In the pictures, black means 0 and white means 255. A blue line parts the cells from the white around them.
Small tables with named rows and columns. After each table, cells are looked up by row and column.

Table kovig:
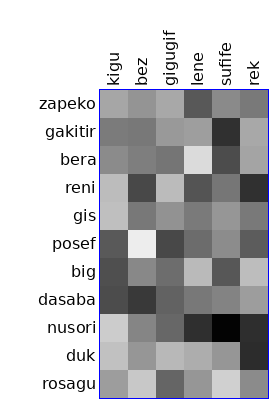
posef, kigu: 89
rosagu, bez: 200
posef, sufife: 140
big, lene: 186
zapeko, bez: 148
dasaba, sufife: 131
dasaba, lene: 120
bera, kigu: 139
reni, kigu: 188
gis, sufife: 150
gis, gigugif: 146
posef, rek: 92
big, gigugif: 109
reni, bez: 72
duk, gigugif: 184
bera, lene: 219
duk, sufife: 150
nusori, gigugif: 103
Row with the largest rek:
big

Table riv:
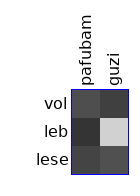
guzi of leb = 209
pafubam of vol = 78
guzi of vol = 64
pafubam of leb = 52
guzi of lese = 80
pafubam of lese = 68
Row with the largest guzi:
leb

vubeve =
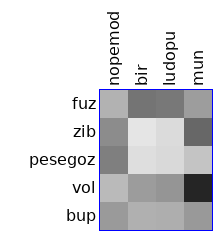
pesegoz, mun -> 196
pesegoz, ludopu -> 217
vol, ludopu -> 149
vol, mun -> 37
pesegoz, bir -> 222
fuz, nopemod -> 178
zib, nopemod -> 140
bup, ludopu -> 174
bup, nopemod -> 154
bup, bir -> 176
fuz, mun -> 157
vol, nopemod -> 186
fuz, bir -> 116
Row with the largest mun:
pesegoz

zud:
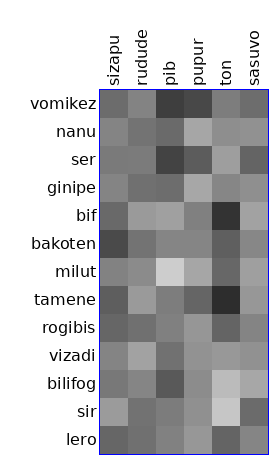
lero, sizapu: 102
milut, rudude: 139
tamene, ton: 45
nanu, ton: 142
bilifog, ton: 187
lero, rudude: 112
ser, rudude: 123
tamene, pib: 125
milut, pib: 205
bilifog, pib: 89
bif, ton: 51
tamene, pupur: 101

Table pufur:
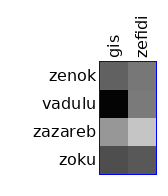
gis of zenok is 97
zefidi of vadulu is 122
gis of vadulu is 4
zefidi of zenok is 119
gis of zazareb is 151
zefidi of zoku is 88
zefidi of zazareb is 197
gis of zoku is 78

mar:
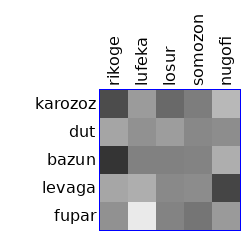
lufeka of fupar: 234
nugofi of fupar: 154
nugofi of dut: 141
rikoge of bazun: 52
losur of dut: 157
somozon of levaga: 140
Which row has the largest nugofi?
karozoz

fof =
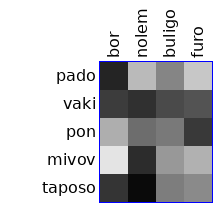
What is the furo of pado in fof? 199
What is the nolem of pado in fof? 186
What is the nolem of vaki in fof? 48
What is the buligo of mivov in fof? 152
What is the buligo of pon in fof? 121
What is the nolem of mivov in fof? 44

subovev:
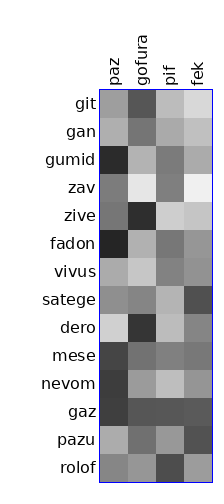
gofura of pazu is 112
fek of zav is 240
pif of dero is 188
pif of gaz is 87
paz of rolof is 134
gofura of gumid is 179
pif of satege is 180
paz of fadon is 37

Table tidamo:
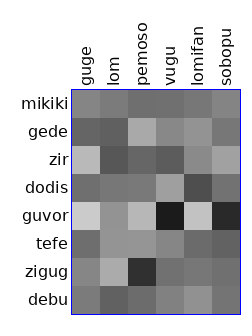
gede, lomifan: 147
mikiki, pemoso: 111
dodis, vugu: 159
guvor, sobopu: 41
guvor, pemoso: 183
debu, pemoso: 108
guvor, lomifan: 194
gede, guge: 101
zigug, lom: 171
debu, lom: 97
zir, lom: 87
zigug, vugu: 113
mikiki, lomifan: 119
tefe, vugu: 134
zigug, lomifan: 119
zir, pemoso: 102
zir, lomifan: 138
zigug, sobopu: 112

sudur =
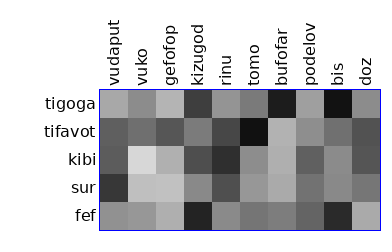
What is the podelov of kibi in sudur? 96
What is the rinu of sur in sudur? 79
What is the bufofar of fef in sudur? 125
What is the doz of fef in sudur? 170
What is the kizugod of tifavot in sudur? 123
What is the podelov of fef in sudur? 100
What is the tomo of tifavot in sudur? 17
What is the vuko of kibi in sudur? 215
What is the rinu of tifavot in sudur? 71
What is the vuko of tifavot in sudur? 111
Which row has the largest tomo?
sur

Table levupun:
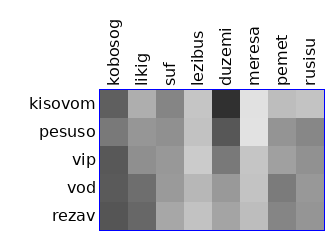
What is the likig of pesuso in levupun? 150
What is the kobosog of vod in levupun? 90
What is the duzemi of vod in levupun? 153
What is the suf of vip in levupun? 152
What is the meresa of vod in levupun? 195
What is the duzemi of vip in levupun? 121
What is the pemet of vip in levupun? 160
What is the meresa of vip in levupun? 197
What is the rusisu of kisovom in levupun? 195
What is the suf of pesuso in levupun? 144
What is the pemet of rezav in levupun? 133
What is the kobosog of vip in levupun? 88
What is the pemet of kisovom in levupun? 189
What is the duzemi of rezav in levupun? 164
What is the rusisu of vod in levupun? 152
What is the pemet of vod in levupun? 123
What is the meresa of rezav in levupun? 189
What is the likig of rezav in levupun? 103
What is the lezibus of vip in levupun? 203

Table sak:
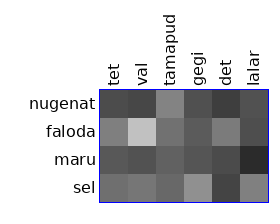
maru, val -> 82
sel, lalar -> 128
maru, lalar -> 43
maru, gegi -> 85
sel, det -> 68
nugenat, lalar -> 81
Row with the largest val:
faloda

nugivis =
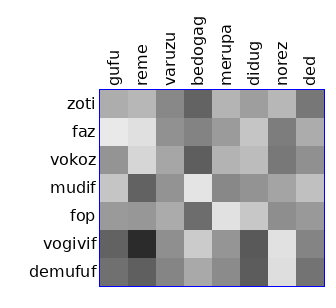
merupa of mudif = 136
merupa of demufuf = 139
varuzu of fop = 171
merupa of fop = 225
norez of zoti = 183
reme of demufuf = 95
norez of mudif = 164
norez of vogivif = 225
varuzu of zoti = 136

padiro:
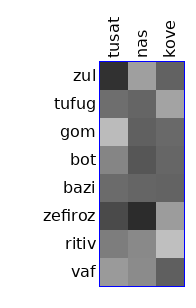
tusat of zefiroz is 74
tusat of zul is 49
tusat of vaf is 154
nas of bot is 86
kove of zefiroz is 156
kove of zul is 98
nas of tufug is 101
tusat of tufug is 110
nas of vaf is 139
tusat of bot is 133
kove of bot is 102
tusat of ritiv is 125

